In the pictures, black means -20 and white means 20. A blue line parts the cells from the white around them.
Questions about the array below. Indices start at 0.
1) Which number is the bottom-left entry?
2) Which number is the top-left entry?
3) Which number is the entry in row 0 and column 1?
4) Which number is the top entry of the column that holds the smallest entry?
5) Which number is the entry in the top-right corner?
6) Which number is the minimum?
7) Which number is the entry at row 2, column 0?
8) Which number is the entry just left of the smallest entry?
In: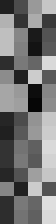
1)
-13
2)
-15
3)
-8
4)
4
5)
11
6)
-19
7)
10
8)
5

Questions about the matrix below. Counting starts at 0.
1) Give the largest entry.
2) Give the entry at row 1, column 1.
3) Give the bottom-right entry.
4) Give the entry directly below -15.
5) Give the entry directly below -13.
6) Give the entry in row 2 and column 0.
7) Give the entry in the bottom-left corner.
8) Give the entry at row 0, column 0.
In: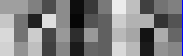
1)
17
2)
-2
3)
1
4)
12
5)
-16
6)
14
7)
13
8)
5

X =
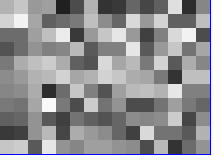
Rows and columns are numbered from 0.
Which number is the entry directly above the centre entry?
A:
14
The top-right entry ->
1
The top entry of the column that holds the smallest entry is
-15
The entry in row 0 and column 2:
4
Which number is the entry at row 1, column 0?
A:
13
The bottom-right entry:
3
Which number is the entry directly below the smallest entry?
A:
-3
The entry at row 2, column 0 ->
-3
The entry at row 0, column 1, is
11
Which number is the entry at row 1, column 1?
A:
18
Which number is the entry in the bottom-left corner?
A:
11
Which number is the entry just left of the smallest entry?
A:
5
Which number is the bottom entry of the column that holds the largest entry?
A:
16
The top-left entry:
8
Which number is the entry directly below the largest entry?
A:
-6
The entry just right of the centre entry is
11
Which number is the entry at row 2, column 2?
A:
5
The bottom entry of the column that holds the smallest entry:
3
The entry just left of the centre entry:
8
